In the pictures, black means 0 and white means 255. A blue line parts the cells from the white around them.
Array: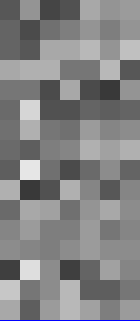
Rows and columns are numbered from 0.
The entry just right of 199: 118
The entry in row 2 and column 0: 100
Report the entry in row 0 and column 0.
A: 87
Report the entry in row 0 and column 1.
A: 148
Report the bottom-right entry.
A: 155
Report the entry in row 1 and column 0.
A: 100
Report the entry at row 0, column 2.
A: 69
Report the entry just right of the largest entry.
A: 112
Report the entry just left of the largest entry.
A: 94
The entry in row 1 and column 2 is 112
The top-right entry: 155
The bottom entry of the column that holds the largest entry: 94
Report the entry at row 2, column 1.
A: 87
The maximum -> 230
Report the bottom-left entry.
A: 168
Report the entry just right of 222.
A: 140
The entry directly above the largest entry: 94

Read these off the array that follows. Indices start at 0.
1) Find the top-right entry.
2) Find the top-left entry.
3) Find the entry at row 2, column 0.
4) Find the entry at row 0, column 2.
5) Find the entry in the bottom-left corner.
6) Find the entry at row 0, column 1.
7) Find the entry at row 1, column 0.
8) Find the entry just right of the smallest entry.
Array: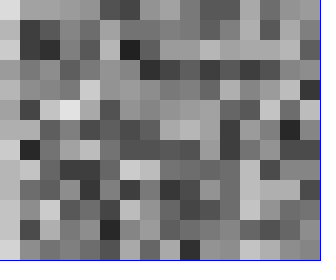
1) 155
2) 219
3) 203
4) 162
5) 211
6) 162
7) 182
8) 94

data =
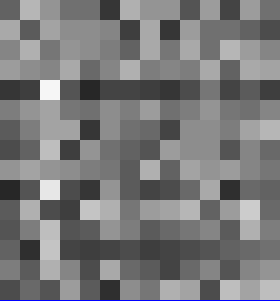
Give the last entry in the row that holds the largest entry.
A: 62
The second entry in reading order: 182
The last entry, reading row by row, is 190
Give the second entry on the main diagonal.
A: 91
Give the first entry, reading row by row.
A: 98
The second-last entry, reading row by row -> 163
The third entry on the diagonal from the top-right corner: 182
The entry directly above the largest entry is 133
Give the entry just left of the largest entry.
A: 62
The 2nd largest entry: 231
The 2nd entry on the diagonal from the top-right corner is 98
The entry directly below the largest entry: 163
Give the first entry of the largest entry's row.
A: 54
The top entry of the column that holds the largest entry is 148
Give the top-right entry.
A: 112
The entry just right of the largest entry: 84
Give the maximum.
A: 246
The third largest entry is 204
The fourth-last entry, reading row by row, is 76
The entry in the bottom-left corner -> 76
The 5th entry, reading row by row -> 112

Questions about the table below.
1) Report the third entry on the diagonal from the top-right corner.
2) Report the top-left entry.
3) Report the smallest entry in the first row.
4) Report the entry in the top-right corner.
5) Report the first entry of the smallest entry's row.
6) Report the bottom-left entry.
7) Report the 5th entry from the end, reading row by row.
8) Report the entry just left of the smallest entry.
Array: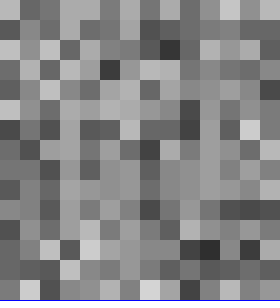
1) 151
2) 184
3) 103
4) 184
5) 103
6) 123
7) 67
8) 67

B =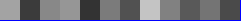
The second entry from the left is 59
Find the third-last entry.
89
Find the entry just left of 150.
136

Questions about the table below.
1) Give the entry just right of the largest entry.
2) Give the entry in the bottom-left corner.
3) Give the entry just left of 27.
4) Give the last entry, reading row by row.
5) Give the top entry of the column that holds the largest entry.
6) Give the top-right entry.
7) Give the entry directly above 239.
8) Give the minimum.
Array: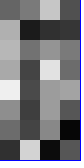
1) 74
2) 48
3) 176
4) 86
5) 101
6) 80
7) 169
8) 6

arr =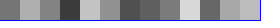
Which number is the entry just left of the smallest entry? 131
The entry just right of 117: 175
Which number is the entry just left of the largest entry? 123
